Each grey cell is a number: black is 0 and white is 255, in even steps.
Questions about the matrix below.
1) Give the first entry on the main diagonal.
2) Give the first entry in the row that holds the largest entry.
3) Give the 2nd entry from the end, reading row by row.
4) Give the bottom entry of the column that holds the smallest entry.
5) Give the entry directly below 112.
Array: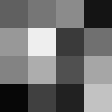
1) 96
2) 152
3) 33
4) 7
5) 166

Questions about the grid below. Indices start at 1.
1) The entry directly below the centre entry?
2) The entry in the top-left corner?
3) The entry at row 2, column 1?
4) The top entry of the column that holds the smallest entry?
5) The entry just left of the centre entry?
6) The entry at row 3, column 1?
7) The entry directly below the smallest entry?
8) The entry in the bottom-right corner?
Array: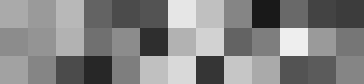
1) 217
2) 170
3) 140
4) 25
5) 46
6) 162
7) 126
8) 133

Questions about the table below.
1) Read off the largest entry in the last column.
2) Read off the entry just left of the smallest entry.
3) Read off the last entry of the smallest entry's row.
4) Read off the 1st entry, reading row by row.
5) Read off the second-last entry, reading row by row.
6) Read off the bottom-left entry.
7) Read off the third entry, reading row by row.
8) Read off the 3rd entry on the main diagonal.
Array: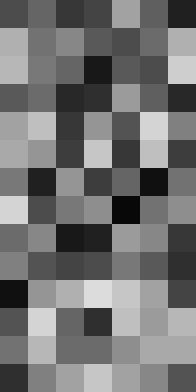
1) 206
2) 142
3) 142
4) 76
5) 135
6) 47
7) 55
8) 101

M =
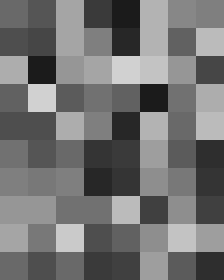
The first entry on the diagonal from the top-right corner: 127
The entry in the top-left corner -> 105
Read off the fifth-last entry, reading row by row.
58
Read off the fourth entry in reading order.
58
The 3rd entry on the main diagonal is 150
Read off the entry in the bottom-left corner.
105
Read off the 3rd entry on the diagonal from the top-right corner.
195
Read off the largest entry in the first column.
173
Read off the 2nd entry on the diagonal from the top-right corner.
97
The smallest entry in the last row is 46
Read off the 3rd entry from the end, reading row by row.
158
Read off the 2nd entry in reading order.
85
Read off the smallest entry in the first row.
27
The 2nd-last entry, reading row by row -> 91

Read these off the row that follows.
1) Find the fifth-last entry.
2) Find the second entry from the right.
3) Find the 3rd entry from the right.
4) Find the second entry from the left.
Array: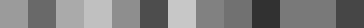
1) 113
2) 121
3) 121
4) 105

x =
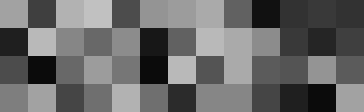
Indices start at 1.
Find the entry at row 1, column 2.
63
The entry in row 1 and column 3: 178
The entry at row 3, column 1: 76
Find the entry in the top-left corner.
162
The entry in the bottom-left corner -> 126
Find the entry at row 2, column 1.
31
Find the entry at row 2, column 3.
134
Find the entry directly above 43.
185
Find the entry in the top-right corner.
50
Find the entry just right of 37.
63
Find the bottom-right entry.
162
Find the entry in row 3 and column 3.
104
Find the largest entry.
193

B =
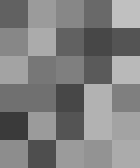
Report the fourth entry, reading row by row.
105
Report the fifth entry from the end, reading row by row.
141
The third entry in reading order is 135
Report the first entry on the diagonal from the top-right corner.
192
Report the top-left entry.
97
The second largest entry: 185
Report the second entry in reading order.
155
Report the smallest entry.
58
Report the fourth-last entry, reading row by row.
78

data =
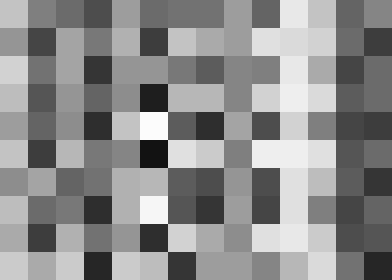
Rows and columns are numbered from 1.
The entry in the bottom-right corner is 38
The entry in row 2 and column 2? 69
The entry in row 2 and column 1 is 149
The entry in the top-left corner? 195
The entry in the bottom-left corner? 203
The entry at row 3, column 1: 210
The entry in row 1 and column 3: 107
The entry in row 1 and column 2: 127
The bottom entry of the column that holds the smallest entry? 189
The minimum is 18
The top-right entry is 133
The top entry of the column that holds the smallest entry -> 107
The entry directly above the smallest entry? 252
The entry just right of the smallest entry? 224
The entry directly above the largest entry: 30

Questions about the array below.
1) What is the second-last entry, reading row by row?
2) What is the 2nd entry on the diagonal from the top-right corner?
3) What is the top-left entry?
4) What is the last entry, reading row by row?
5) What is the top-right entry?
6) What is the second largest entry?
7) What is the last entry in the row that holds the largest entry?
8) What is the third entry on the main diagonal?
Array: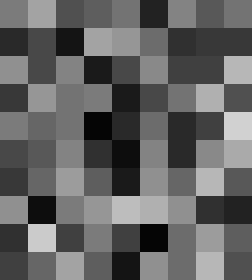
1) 183
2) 56
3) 123
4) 80
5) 115
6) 203
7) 209
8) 131
